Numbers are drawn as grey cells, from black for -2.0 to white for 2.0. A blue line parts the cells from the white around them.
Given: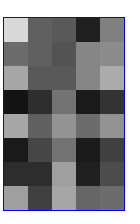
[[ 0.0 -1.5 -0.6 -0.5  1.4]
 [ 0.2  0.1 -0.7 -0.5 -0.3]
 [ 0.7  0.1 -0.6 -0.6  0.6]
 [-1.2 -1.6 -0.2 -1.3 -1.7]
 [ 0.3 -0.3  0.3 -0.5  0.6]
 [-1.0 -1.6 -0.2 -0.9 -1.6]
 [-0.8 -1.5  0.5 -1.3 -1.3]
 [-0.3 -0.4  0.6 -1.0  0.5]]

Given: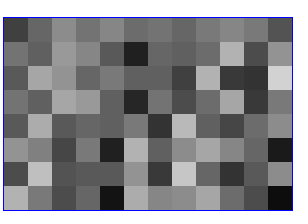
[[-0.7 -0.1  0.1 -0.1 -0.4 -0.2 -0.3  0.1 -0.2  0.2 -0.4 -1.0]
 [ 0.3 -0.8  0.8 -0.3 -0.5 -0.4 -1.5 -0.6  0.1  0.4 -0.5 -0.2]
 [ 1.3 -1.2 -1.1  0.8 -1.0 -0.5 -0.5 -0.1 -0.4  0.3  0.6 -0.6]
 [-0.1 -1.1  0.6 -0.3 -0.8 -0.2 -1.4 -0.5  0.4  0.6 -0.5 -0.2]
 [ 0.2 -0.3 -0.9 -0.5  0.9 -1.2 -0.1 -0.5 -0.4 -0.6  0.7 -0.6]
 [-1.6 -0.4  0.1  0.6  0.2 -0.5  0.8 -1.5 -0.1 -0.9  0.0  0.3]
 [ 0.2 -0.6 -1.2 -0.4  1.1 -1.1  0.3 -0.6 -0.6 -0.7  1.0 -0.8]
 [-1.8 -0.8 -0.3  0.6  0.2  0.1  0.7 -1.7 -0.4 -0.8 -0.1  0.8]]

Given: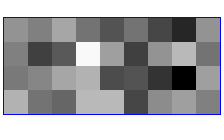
[[ 0.3 -1.4 -0.9 -0.2 -0.7 -0.2  0.6  0.0  0.3]
 [-0.2  0.9  0.3 -1.0  0.5  1.9 -0.6 -1.0  0.0]
 [ 0.5 -2.0 -1.2 -0.7 -0.8  0.8  0.6  0.1 -0.1]
 [ 0.0  0.5  0.2 -0.9  0.9  0.9 -0.4 -0.2  0.8]]

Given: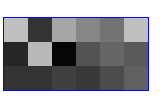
[[ 1.0 -0.2  0.1  0.6 -1.2  1.0]
 [-0.6 -0.4 -0.7 -1.9  0.9 -1.4]
 [-0.5 -0.8 -1.1 -1.0 -1.2 -1.2]]

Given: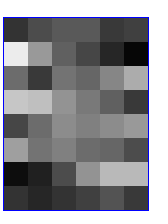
[[-1.0 -1.1 -0.6 -0.6 -0.8 -1.2]
 [-1.9 -1.4 -0.9 -0.5  0.4  1.7]
 [ 0.7  0.1 -0.4 -0.2 -1.1 -0.3]
 [-1.1 -0.5 -0.1  0.3  1.0  1.1]
 [ 0.4  0.2  0.0  0.2 -0.3 -0.9]
 [-0.8 -0.4 -0.3  0.0 -0.2  0.5]
 [ 0.9  0.9  0.3 -0.8 -1.5 -1.8]
 [-1.1 -0.7 -1.0 -1.2 -1.4 -1.2]]

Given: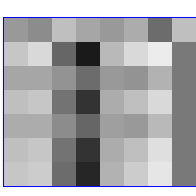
[[ 1.0 -0.3  0.7  0.4  0.6  1.0  0.2  0.4]
 [-0.1  1.7  1.4  0.9 -1.6 -0.4  1.4  1.1]
 [-0.1  0.8  0.3  0.4 -0.3  0.3  0.6  0.6]
 [-0.1  1.4  1.0  0.7 -1.2 -0.2  1.1  1.0]
 [-0.1  0.9  0.4  0.5 -0.4  0.2  0.7  0.7]
 [-0.1  1.5  1.0  0.7 -1.2 -0.2  1.1  1.0]
 [-0.1  1.6  1.2  0.8 -1.4 -0.3  1.2  1.1]]
